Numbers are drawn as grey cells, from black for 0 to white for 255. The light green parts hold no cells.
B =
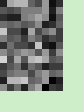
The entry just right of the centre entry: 197
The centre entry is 48
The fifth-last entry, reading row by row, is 126
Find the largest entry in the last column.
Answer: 140
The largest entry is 211
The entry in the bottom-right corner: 48
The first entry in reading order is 32
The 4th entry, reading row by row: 182
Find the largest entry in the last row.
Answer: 166
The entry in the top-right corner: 48
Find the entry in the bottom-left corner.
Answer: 140
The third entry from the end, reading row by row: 3
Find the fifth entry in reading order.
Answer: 99
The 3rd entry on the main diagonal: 32
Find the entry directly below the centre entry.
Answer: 140
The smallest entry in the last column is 32
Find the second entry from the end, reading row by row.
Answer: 60
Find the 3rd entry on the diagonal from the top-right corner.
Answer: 140
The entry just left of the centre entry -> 73

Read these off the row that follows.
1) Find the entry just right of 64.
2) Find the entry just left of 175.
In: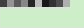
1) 148
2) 77

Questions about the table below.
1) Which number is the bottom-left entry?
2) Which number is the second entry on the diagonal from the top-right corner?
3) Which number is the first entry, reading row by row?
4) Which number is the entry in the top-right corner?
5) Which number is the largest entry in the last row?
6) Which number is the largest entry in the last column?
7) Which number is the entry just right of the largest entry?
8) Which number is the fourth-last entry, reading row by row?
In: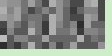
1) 45
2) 132
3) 159
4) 73
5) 175
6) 145
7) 88
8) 88

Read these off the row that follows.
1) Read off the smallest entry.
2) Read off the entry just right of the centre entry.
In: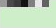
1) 19
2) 127

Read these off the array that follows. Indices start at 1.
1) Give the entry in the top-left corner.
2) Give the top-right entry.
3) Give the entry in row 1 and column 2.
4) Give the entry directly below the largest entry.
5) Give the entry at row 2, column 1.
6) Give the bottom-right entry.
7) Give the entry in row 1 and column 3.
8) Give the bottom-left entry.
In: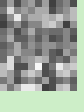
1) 94
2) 78
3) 158
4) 171
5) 120
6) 108
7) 78
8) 187

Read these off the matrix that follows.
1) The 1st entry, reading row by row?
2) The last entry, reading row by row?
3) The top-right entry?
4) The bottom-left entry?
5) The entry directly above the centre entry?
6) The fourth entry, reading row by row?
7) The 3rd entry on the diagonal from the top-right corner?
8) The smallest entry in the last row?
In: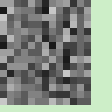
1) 159
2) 91
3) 91
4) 199
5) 159
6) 78
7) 172
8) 54
